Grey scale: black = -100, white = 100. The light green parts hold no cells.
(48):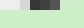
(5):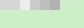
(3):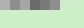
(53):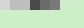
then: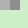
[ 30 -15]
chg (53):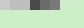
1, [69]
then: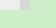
[-58 -50]
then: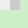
[49 39]
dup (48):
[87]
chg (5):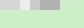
5, [49]

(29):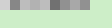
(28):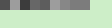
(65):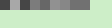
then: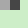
[ -3 -19]
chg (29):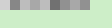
4, [40]

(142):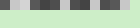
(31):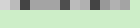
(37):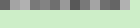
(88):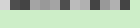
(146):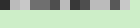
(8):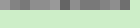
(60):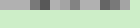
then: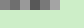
[-13 -21]
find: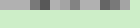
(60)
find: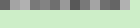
(37)

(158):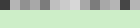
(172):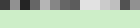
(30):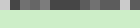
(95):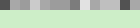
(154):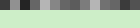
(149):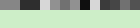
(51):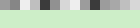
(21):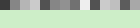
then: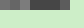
[-11 -28]
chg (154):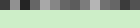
5, [42]
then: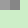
[87 50]

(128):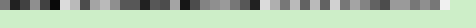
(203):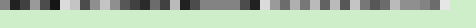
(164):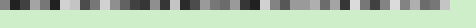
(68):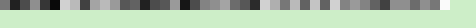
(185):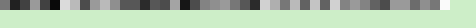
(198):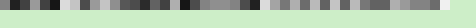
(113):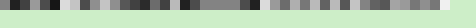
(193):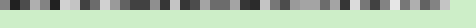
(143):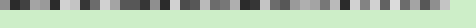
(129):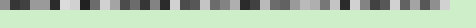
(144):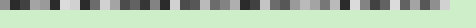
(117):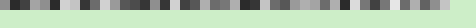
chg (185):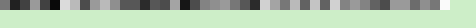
28, [37]
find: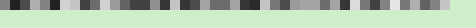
(193)
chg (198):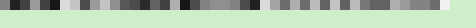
29, [-7]
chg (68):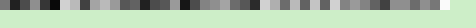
29, [-7]
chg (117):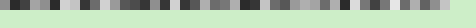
19, [-49]

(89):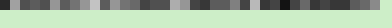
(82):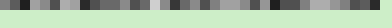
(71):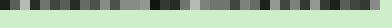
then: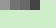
[-37 -37]
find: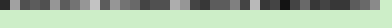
(89)

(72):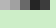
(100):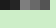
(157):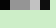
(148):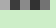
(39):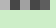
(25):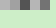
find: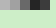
(72)
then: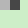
[ 26 -44]
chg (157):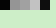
3, [17]
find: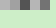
(25)
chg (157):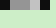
1, [-97]
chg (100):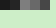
5, [-34]

